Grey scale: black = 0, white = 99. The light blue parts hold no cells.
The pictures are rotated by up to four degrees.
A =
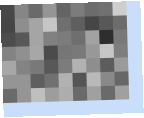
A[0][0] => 28
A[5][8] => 40
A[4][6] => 55
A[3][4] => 46
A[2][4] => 48
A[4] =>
[65, 51, 47, 34, 48, 69, 55, 36, 60]
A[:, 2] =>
[41, 64, 64, 65, 47, 37, 74]
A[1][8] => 42
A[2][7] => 18
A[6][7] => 41
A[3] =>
[51, 56, 65, 29, 46, 47, 59, 77, 49]
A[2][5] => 43
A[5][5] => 33
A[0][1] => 52

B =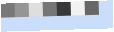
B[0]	47
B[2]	86
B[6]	40
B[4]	22

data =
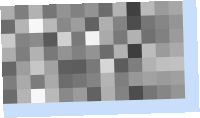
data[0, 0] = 67
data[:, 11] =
[60, 52, 50, 60, 74, 60, 52]
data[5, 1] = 66
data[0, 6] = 57
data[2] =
[78, 51, 54, 35, 81, 47, 94, 66, 47, 69, 44, 50, 60]
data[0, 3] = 46
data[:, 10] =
[72, 46, 44, 73, 69, 63, 46]
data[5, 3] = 66
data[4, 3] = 63
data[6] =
[42, 70, 96, 72, 53, 60, 38, 68, 51, 30, 46, 52, 58]
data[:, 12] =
[65, 58, 60, 66, 75, 62, 58]
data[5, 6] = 51
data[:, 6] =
[57, 38, 94, 57, 47, 51, 38]
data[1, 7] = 68
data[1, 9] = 30
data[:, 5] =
[50, 61, 47, 50, 36, 46, 60]
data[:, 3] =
[46, 72, 35, 47, 63, 66, 72]
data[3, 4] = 57
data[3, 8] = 69
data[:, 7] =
[42, 68, 66, 42, 83, 70, 68]
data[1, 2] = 96

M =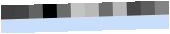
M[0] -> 25
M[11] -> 51
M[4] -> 41
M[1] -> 26

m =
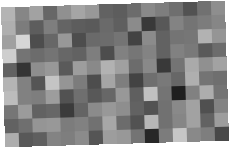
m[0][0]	70
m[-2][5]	50
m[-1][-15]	34
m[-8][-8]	45
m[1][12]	51
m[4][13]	66
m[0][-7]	42
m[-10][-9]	38
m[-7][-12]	40
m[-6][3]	59
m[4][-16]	38
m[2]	[62, 83, 30, 40, 59, 30, 41, 42, 45, 26, 54, 38, 45, 46, 69, 58]
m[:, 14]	[44, 48, 69, 35, 56, 45, 67, 31, 38, 49]
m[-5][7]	64
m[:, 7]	[38, 41, 42, 30, 69, 64, 40, 59, 65, 61]
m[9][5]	54
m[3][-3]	47
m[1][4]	39
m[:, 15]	[55, 52, 58, 42, 63, 43, 45, 51, 61, 28]
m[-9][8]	37
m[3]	[80, 45, 42, 45, 40, 38, 49, 30, 50, 46, 51, 38, 50, 47, 35, 42]
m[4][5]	61
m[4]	[38, 20, 55, 59, 35, 61, 53, 69, 62, 42, 53, 22, 45, 66, 56, 63]
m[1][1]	48
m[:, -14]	[63, 36, 30, 42, 55, 33, 49, 38, 58, 37]
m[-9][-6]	22
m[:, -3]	[32, 45, 46, 47, 66, 68, 50, 63, 63, 53]
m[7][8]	55
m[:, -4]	[43, 51, 45, 50, 45, 40, 12, 53, 52, 77]
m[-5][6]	30

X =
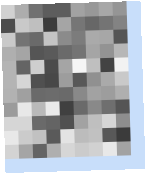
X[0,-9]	81
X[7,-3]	53
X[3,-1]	71
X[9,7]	34
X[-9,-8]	45
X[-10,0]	30
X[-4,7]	43
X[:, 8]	[58, 51, 33, 71, 94, 78, 68, 33, 55, 23, 63]
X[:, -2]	[65, 45, 65, 57, 26, 66, 61, 43, 83, 34, 90]
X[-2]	[90, 79, 75, 35, 88, 73, 75, 34, 23]
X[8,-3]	74
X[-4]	[60, 90, 72, 91, 25, 41, 53, 43, 33]
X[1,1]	78
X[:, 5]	[63, 46, 48, 45, 95, 34, 53, 41, 63, 73, 79]
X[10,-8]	64
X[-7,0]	70
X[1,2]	74
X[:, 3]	[36, 23, 76, 35, 29, 28, 42, 91, 39, 35, 68]
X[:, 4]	[36, 64, 54, 41, 64, 61, 41, 25, 31, 88, 83]
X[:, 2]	[44, 74, 41, 33, 80, 31, 41, 72, 41, 75, 39]
